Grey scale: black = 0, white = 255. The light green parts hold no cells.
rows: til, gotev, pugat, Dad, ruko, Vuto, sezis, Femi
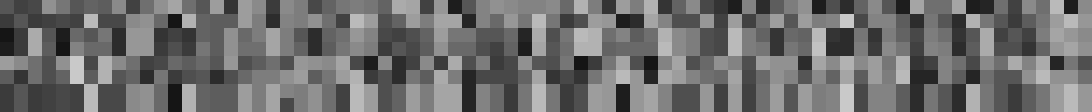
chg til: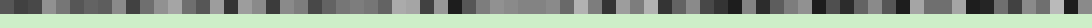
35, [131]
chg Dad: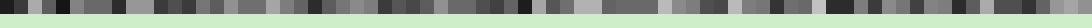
57, [118]
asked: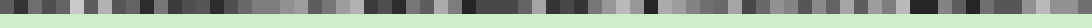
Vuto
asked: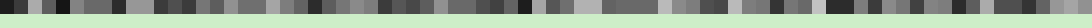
Dad

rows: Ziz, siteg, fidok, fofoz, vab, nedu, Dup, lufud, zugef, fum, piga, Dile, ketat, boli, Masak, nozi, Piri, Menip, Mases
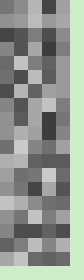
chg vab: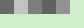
5, [153]
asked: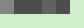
Piri

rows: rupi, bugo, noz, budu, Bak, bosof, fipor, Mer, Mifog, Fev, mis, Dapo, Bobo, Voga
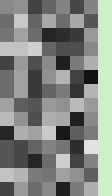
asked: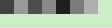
Bak
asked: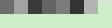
fipor

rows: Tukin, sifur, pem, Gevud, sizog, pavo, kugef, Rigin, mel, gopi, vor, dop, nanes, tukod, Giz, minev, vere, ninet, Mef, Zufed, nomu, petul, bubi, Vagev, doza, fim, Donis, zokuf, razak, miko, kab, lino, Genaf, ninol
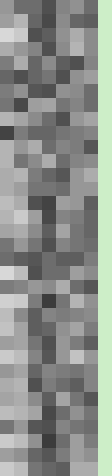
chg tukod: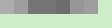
7, [151]
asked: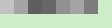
Vagev
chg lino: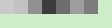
2, [188]
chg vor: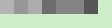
6, [124]
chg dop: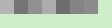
3, [139]
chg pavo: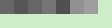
2, [80]

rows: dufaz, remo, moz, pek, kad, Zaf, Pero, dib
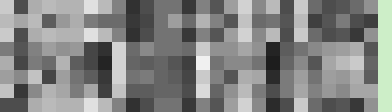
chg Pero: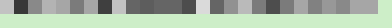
10, [93]
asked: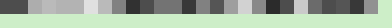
dib
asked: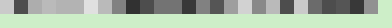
moz
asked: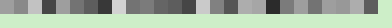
Zaf

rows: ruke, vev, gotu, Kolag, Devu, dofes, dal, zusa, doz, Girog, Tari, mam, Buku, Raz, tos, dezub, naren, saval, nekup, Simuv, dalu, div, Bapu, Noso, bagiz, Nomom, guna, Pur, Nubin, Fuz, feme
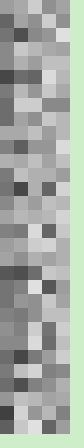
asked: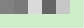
naren
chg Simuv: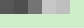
3, [109]
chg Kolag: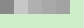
3, [183]

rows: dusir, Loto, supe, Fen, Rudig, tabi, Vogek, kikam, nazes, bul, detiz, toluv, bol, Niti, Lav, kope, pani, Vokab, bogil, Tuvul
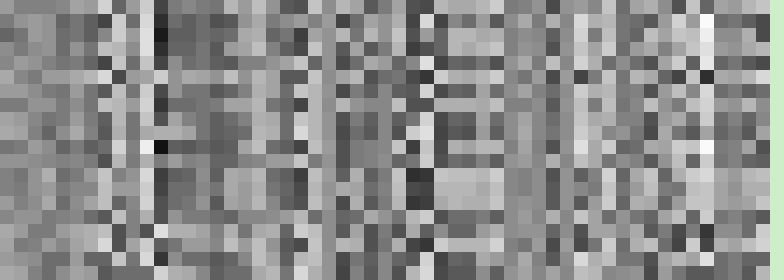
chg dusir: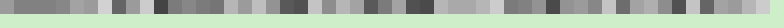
55, [196]
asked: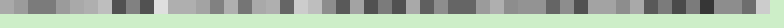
pani
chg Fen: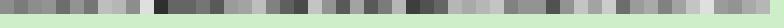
39, [141]
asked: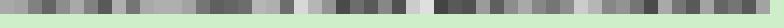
bul

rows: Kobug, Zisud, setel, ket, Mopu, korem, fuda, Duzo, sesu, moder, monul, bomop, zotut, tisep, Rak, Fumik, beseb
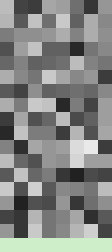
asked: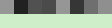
Rak
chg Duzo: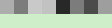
7, [67]
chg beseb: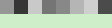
8, [67]
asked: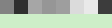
monul
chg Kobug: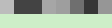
3, [60]

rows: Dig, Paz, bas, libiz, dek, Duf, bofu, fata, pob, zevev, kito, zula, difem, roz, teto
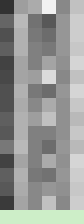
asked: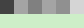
dek
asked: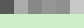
roz
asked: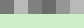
kito
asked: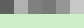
libiz
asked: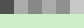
fata

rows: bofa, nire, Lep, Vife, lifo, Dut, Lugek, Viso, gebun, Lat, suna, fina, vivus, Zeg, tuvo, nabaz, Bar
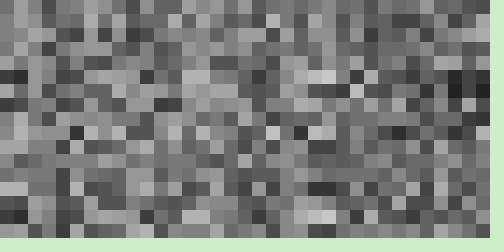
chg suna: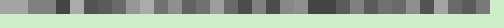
31, [76]
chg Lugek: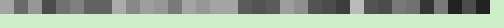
34, [68]

